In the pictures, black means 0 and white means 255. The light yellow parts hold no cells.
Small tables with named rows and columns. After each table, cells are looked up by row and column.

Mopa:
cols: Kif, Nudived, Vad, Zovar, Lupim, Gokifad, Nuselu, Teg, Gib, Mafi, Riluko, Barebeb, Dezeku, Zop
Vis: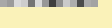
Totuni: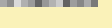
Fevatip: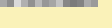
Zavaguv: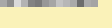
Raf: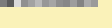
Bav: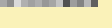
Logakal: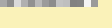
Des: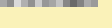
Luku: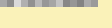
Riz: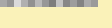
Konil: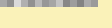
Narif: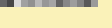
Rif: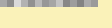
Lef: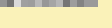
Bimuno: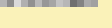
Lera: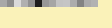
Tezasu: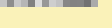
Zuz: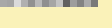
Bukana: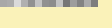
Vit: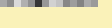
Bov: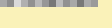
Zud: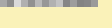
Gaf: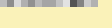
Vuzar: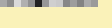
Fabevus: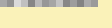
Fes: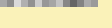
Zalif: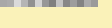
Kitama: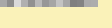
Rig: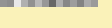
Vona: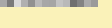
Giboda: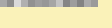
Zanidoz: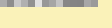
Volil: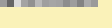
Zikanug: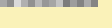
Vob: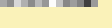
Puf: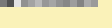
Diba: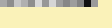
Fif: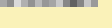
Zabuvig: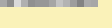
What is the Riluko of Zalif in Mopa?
157
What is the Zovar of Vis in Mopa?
205
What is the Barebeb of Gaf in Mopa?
131
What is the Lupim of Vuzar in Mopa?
145
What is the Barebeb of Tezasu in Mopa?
131
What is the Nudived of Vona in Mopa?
122
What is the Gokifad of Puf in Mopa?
185
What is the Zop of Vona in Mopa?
154
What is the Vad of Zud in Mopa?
218
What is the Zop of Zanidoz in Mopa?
154
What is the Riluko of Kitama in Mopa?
127
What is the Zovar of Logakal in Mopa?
176
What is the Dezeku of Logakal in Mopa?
244
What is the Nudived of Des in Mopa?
141
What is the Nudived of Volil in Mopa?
101
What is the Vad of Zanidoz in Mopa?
201
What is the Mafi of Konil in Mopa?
135
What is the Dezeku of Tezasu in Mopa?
114
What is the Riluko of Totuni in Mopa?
157
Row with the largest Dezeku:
Logakal

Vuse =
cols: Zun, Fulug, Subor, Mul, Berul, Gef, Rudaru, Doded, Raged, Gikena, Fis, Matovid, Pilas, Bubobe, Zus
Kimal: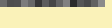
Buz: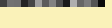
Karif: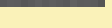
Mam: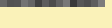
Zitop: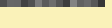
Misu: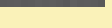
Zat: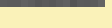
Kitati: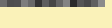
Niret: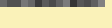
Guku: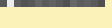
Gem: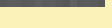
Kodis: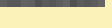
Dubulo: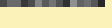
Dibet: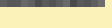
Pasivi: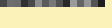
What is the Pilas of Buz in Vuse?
124
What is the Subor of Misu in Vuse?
93
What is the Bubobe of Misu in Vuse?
92
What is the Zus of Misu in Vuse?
89
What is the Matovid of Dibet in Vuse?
89
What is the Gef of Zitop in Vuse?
123
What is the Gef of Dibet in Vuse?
78
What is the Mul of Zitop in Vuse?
66
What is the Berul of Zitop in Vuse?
81
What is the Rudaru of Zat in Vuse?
91
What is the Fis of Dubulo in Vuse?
145
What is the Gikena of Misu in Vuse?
88
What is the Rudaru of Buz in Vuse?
91
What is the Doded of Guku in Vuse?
98
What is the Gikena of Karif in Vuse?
88
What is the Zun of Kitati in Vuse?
108
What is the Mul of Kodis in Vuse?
99
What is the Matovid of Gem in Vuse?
91

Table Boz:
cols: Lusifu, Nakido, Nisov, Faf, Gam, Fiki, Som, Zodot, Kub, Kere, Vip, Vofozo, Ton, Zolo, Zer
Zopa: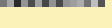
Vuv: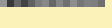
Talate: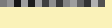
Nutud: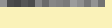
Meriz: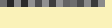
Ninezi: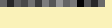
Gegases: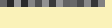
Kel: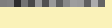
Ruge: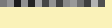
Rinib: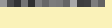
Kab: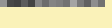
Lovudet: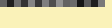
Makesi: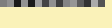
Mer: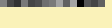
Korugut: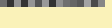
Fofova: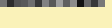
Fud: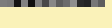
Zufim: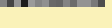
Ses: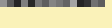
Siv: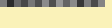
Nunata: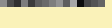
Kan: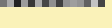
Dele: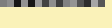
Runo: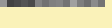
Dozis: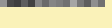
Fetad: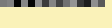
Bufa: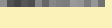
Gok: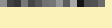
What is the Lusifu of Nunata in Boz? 140
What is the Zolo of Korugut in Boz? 74
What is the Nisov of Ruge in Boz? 29
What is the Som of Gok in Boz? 113
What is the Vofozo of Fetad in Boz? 56
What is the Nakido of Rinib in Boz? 75
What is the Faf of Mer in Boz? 121
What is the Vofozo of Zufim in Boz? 147
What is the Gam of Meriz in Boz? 145

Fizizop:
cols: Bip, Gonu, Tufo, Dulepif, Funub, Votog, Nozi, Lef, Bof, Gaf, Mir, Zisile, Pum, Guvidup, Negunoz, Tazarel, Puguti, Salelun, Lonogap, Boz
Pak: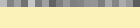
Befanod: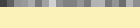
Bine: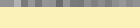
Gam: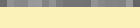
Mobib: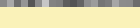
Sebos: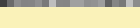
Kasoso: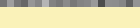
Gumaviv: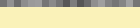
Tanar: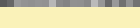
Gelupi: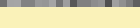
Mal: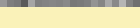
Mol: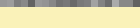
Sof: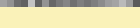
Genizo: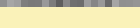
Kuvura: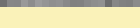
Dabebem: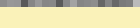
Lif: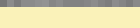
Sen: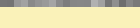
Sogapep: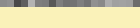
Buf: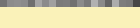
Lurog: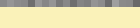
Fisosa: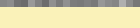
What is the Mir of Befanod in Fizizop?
129
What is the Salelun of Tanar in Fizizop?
112
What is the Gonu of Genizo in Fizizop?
166
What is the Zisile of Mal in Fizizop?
122
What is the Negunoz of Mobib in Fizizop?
117
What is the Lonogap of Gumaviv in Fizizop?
162
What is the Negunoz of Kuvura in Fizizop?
145
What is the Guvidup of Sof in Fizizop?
127
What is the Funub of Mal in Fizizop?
165
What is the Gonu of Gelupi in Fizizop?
165
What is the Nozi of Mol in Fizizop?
148
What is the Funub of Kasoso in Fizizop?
150
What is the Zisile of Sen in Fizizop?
135

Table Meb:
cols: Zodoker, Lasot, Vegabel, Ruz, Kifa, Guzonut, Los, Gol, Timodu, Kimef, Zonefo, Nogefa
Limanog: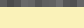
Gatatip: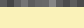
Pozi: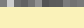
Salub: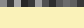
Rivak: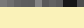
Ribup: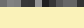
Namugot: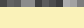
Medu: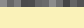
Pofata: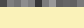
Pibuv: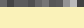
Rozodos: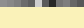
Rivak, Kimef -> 24
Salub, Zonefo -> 95
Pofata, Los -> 124
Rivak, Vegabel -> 99
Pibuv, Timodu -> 91
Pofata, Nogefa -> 122
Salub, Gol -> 46
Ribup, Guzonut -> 149
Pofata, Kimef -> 102
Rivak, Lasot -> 111
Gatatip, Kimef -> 76
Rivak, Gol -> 98
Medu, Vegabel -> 124
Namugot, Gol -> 77
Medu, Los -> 107
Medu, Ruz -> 75
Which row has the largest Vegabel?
Salub

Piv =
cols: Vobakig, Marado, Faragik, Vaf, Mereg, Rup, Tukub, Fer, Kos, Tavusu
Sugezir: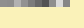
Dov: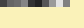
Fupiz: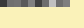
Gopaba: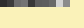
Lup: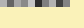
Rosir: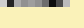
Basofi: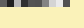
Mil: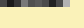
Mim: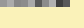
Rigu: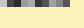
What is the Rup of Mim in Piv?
89
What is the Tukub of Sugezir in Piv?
83
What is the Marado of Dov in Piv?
101
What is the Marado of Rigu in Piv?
72
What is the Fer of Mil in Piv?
34
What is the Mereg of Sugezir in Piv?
124
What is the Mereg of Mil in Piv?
80
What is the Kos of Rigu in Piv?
133
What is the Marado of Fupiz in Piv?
112
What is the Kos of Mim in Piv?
63
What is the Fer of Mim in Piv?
177
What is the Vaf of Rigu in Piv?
155
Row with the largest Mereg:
Lup

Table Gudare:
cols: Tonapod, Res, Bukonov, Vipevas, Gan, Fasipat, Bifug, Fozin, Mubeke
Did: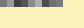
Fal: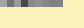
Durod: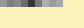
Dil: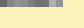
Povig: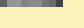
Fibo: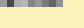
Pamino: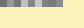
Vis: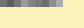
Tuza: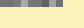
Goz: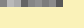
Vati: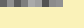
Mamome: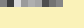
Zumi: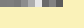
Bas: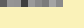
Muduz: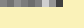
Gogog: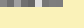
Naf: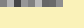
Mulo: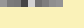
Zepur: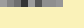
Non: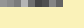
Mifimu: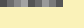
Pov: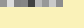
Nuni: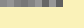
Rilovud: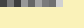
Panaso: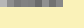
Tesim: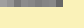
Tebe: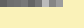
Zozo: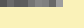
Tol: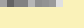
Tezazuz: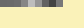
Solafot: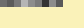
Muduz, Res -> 114
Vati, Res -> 144
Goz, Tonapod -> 132
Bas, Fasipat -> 137
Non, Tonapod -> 149
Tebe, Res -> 110
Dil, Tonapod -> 103

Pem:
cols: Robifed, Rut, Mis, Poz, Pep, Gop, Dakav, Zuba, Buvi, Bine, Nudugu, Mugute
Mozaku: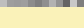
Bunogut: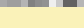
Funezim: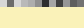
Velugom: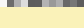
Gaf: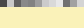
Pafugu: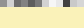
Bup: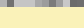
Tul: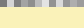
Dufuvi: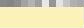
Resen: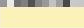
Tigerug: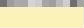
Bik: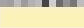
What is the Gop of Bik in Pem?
187
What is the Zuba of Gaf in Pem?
217
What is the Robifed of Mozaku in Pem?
190
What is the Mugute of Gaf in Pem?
212
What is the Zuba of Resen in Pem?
194
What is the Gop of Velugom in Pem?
94
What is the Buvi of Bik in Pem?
108
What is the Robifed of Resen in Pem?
151
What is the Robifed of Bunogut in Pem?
169
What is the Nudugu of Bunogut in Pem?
97
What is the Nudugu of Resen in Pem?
201
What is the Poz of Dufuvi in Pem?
162
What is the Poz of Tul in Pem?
163
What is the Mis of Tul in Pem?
128
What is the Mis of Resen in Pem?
113
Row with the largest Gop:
Tigerug

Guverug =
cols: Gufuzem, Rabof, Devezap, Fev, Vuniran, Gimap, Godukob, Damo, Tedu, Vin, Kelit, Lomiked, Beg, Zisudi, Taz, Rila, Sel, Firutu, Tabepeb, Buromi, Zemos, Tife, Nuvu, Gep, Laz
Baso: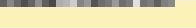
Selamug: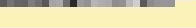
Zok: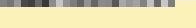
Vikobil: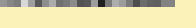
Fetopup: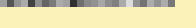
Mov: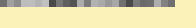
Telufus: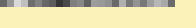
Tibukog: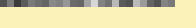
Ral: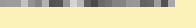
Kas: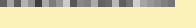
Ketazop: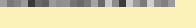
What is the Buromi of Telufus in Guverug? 147
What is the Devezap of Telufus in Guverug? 217
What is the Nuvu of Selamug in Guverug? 149
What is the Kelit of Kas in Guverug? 87
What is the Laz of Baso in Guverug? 136
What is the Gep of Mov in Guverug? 130
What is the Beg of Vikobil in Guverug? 88
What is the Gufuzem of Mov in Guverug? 111
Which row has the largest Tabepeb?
Fetopup

